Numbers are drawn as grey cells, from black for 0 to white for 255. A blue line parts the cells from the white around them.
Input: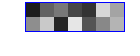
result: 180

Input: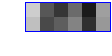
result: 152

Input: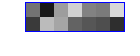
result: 46

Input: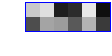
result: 58

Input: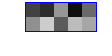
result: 166

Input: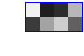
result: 96
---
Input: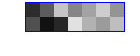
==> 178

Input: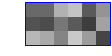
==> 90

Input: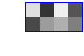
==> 156

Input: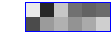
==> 147

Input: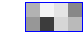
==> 60

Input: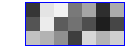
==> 78

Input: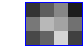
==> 184

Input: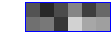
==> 210
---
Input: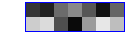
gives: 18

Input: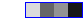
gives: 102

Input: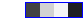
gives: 67

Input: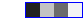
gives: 107

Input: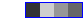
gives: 103

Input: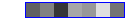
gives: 97
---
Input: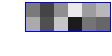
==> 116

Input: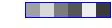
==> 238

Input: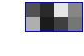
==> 63

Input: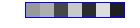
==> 221

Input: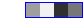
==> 48

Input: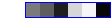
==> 246

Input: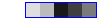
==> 63

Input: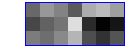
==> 50
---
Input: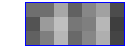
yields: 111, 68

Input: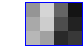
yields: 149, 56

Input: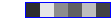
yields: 46, 67

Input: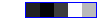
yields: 34, 186

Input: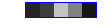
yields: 37, 22

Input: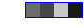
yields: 108, 24

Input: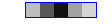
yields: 190, 212
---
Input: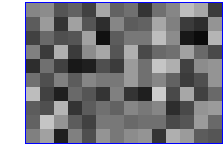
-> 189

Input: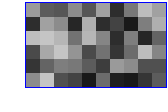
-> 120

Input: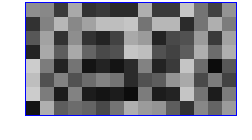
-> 116

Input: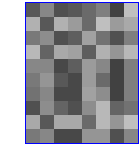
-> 127

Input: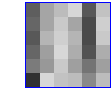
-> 215
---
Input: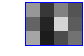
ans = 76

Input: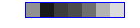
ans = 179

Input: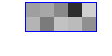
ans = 187

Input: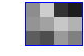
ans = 154

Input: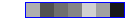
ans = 161

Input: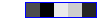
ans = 205

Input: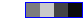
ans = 68

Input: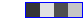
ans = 79
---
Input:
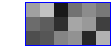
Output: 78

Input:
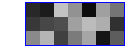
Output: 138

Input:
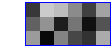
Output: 155

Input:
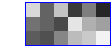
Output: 92

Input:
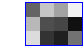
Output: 220

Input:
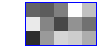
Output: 45

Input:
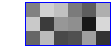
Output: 102

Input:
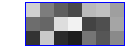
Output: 51

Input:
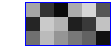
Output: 112
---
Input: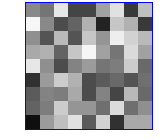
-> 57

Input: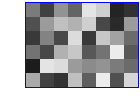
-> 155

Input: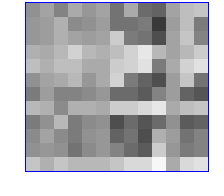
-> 123

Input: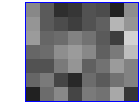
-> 149

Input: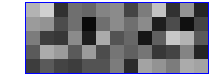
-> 68

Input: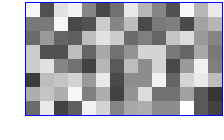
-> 182

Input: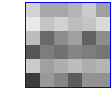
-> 218

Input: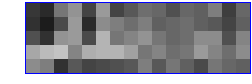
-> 96

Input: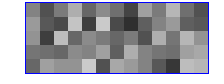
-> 88
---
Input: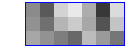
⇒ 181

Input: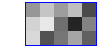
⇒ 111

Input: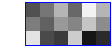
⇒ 153

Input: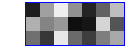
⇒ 152

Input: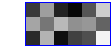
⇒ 185

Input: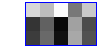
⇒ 8

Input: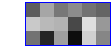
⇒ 179

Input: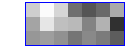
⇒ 191

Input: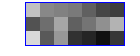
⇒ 166
